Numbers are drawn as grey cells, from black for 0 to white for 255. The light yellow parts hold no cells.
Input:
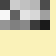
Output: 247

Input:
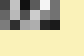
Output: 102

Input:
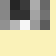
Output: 135

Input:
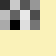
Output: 190

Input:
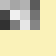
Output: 69

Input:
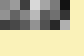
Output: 146

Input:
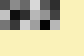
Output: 194

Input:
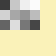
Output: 210

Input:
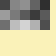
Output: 156
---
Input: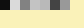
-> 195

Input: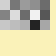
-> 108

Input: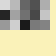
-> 113

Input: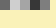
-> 165

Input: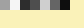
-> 78

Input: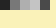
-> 175

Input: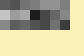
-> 29

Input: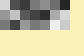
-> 67

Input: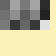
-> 93
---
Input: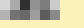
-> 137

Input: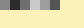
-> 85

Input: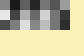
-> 46

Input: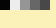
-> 72

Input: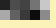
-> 138

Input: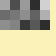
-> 45

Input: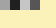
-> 86

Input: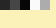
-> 172

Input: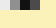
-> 75

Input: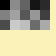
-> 170
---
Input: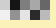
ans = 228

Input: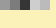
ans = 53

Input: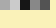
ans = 22

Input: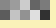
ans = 146

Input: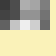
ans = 238

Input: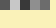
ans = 57

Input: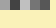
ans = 192

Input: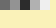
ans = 44
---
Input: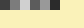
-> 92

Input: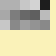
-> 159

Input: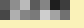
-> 206

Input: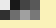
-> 110

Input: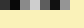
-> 93

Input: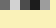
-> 76

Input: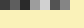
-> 209

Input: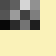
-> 42
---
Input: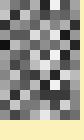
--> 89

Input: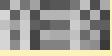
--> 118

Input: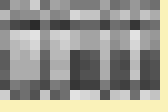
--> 152

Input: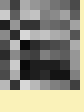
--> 172

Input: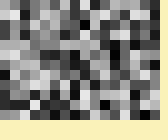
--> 66

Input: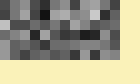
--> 142

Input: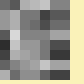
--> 175

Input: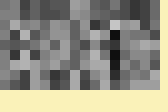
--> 66
